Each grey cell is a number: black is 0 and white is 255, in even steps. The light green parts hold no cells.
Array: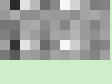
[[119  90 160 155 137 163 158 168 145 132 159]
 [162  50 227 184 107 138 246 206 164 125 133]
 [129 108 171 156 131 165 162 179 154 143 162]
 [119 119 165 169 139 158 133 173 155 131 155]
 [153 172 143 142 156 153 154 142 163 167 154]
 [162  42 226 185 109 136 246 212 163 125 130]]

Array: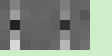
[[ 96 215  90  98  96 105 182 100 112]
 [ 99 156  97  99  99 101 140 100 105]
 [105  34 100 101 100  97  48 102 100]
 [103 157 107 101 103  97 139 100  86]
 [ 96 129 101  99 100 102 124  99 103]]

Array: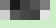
[[206  86  71  64 227]
 [120  27  65  83 125]]

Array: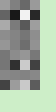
[[ 67 156 201  92]
 [135 133 131 136]
 [118  48 203  65]
 [119 140 150 120]
 [150 130 110 146]
 [141 132 118 142]
 [170 123  89 158]
 [100  24 242  40]
 [157 128 105 154]]

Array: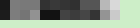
[[ 28 125 117 146  19  18  67  60  70  52 148 202]
 [ 25 124 121 121  50  57  52  48  86  85 184 217]]

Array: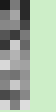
[[214 128 221]
 [ 73  96 135]
 [133 200 155]
 [122 115 146]
 [216 168 162]
 [151 179 141]
 [ 54 204 102]
 [ 85  59 121]
 [135 139  69]
 [116 165  41]
 [ 25 122  42]]
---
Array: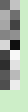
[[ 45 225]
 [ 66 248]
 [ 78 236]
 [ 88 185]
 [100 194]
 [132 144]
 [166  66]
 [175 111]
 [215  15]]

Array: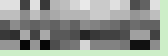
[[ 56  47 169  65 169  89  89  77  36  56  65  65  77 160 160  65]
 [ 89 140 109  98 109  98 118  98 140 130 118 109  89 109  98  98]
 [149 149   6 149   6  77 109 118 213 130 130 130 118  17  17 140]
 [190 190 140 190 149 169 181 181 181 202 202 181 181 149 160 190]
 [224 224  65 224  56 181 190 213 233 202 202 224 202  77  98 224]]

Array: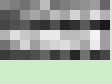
[[ 58  70  70  79 101  58  90  38 113  49  70]
 [ 70  79  90  58  49  79  38  49  90  49  26]
 [ 79  90 145 166 145 187 166 211 166 221 178]
 [113 157 211 157 199 211 221 199 166 233 157]
 [136 124 113 136 187 113 124 136 145 157 101]
 [178 221 199 187 233 233 187 187 199 242 157]]

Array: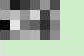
[[  6 230 116  96  46 128]
 [ 85 140 170 179  75 140]
 [128  25  57  96 149  75]
 [170 189 149 210  66 161]]

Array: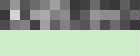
[[ 56 211  76 160 170 129 140  65  95 150 140 140  86 107]
 [ 76 119 129  65 160  95 129  95  86 129  76 107  76  56]
 [ 95 150  86 107 129 160 119  56  65 107  65  56  95  65]]

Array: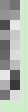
[[ 75 231]
 [ 93 209]
 [104 220]
 [115 220]
 [126 188]
 [137 115]
 [147 157]
 [157 200]
 [176  56]
 [231  84]]
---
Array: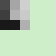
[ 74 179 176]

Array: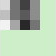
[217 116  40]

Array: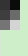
[ 51 107]

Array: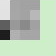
[227 167 138 166]

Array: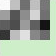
[249  85 155 135]

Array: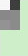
[246 138]

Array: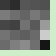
[ 56 110 114 106  21]

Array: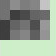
[114  62 115  95]
